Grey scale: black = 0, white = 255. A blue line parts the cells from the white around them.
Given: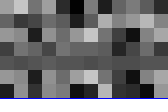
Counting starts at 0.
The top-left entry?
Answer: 159
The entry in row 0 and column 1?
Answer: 197
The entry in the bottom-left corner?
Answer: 29
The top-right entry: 43
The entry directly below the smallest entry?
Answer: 29
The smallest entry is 2
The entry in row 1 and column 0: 100
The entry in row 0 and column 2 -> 115
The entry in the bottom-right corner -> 151
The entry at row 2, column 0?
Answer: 151
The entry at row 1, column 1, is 57
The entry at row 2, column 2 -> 29
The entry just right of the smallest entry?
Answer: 123

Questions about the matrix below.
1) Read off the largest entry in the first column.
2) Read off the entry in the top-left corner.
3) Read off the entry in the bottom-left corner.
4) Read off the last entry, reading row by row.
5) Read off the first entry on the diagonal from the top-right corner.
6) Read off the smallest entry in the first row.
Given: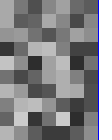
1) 195
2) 169
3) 181
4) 142
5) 92
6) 79

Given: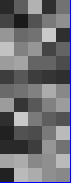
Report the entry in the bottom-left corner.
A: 33
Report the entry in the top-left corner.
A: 41
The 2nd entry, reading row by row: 94
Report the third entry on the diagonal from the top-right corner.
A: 114
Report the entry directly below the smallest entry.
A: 106
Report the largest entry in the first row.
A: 178
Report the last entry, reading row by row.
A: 136
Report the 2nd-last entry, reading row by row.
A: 143
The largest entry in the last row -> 186
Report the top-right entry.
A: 114
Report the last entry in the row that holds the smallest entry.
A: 143
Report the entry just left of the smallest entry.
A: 68
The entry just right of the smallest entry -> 82
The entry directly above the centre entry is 61
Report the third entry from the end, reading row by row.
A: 172

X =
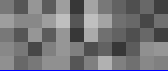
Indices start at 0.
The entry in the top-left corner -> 120
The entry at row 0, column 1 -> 86
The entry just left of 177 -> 128
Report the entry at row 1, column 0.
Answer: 158
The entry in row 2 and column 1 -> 86
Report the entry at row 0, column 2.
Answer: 150
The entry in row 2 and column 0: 120
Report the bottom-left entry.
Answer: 144
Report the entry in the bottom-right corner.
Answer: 128

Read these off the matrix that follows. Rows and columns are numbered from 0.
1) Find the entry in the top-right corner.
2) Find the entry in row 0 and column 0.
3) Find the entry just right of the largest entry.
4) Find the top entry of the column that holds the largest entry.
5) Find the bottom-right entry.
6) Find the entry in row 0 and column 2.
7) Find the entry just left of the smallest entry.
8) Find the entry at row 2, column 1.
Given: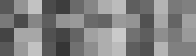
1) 128
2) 88
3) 113
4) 188
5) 128
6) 194
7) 88
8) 167

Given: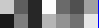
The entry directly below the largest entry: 181
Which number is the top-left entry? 202
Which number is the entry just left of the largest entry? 39

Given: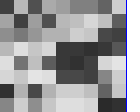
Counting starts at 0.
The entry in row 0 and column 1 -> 184
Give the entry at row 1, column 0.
164
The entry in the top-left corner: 64
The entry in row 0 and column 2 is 80
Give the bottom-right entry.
49
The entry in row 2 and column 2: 150
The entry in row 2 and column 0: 142
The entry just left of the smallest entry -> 214
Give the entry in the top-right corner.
206
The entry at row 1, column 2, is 158
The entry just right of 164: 64

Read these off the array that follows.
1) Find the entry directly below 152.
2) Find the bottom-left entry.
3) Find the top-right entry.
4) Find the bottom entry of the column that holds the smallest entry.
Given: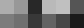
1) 112
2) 124
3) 85
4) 26

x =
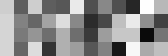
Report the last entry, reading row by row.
191
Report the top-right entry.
184
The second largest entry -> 247
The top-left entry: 206
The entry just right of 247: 170
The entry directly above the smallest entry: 143
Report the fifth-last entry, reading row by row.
130
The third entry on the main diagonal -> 149
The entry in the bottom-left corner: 213
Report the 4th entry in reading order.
94
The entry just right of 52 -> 176
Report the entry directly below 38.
234
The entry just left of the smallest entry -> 199
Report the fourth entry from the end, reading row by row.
23

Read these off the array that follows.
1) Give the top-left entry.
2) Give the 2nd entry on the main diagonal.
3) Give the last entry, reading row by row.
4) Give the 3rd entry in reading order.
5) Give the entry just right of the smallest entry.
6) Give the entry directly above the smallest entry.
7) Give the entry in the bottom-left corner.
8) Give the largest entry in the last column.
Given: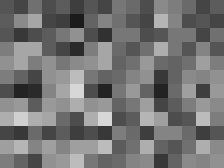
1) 85
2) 138
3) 145
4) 112
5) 99
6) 62
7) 125
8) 153

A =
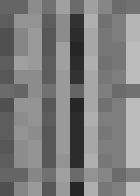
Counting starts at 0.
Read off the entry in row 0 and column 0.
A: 101
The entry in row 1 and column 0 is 93
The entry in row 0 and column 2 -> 140
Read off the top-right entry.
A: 113
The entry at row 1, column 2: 147
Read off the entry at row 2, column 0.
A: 80
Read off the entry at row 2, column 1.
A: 134
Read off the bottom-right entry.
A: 188
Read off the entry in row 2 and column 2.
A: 154
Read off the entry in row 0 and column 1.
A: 101
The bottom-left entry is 80

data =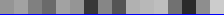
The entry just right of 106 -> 162
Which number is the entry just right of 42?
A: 142
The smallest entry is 42
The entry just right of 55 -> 134
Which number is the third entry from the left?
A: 128
